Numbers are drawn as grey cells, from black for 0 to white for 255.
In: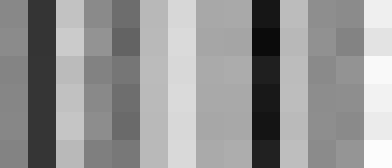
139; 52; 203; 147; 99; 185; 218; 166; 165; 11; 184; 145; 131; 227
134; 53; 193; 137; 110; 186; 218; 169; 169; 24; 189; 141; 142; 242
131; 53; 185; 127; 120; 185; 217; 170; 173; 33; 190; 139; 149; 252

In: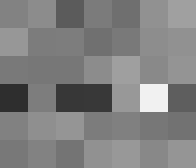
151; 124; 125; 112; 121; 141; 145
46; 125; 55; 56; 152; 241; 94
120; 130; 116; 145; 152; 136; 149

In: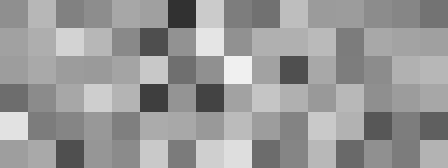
161; 174; 211; 183; 137; 78; 146; 229; 145; 176; 176; 186; 124; 168; 163; 160
109; 139; 167; 206; 180; 62; 148; 67; 162; 197; 176; 153; 184; 143; 156; 167
158; 169; 79; 150; 139; 201; 123; 207; 222; 108; 133; 184; 105; 144; 124; 179

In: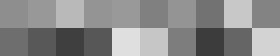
110; 88; 63; 87; 223; 198; 125; 60; 101; 211

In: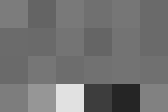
107; 106; 116; 101; 115; 106
125; 150; 225; 61; 37; 129

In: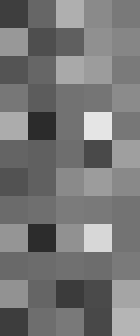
152; 78; 95; 144; 134
119; 92; 114; 117; 139
100; 96; 110; 73; 159
107; 111; 123; 121; 115
105; 108; 112; 109; 122
61; 110; 121; 72; 181

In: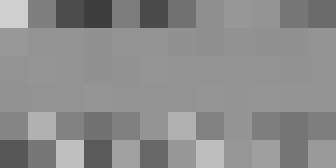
152; 147; 148; 145; 147; 147; 145; 142; 146; 145; 145; 148
146; 147; 147; 149; 147; 147; 147; 149; 148; 149; 148; 148
87; 119; 192; 90; 160; 104; 151; 189; 150; 159; 117; 154

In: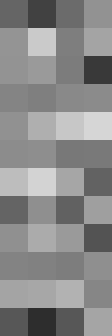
148; 202; 126; 164
132; 127; 137; 139
140; 142; 120; 121
100; 143; 97; 159
131; 129; 125; 143
87; 45; 87; 165
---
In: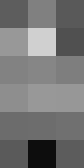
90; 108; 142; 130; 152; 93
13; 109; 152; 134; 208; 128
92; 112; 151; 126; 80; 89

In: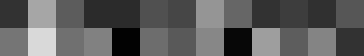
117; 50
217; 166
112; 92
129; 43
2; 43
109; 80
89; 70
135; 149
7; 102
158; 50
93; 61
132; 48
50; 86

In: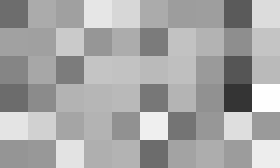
149; 228; 108; 133; 161; 109
152; 209; 139; 167; 160; 171
227; 165; 179; 124; 202; 160
175; 179; 182; 196; 150; 230
179; 145; 185; 194; 172; 215
108; 239; 119; 186; 123; 171
163; 116; 180; 191; 194; 157
173; 151; 145; 154; 179; 158
156; 222; 52; 85; 142; 90
237; 154; 254; 186; 196; 220

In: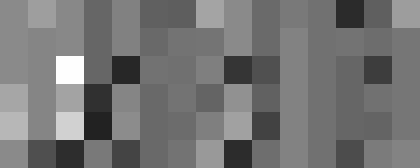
138; 183; 166; 138; 138; 138
79; 133; 133; 133; 133; 158
45; 209; 163; 254; 136; 136
121; 34; 48; 102; 102; 102
68; 140; 133; 39; 129; 129
105; 105; 105; 114; 105; 96
115; 108; 115; 112; 115; 94
153; 127; 100; 127; 116; 164
44; 161; 145; 53; 138; 138
110; 66; 97; 80; 106; 106
130; 130; 130; 130; 130; 121
113; 113; 113; 113; 113; 113
76; 102; 102; 102; 115; 43
123; 100; 113; 61; 109; 95
131; 118; 118; 118; 118; 157

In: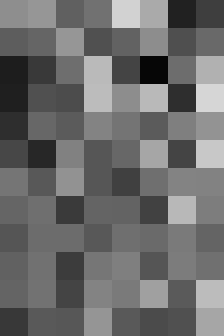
56; 100; 97; 85; 101; 117; 71; 46; 31; 29; 93; 142
89; 114; 113; 108; 111; 88; 39; 103; 80; 57; 101; 150
87; 68; 60; 108; 58; 146; 129; 91; 76; 110; 150; 96
149; 131; 118; 88; 100; 86; 86; 131; 188; 186; 80; 113
89; 122; 127; 111; 99; 64; 103; 116; 141; 68; 98; 210
75; 160; 85; 106; 65; 111; 166; 91; 185; 6; 141; 170
80; 90; 124; 122; 184; 131; 68; 127; 46; 109; 79; 33
166; 188; 112; 100; 125; 130; 200; 147; 214; 177; 105; 62

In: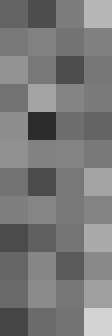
69; 106; 101; 75; 127; 114; 144; 141; 114; 147; 120; 100
107; 139; 134; 96; 133; 76; 129; 43; 164; 120; 129; 77
115; 118; 90; 116; 120; 120; 131; 110; 132; 77; 115; 125
211; 159; 137; 170; 131; 164; 121; 100; 123; 119; 128; 183

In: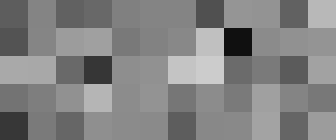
55; 115; 169; 83; 93
122; 126; 168; 133; 132
102; 145; 105; 156; 97
143; 181; 54; 160; 104
139; 140; 142; 121; 128
138; 147; 145; 130; 132
93; 118; 196; 136; 132
136; 140; 204; 192; 80
137; 122; 107; 16; 149
163; 160; 122; 139; 147
101; 132; 91; 145; 97
156; 120; 162; 148; 184

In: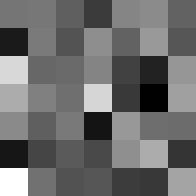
255; 22; 138; 172; 216; 26; 117
113; 69; 95; 128; 103; 122; 119
82; 90; 121; 111; 106; 83; 95
86; 73; 20; 214; 132; 142; 59
60; 143; 152; 57; 65; 98; 133
56; 172; 110; 1; 34; 153; 139
164; 52; 108; 160; 150; 86; 98
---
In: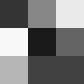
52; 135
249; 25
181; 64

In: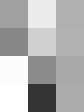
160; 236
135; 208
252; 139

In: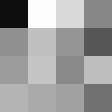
14; 253
144; 192
156; 197

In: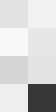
226; 242
248; 231
213; 227

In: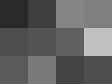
42; 64
78; 84
90; 121

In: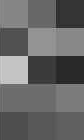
132; 103
80; 146
194; 60
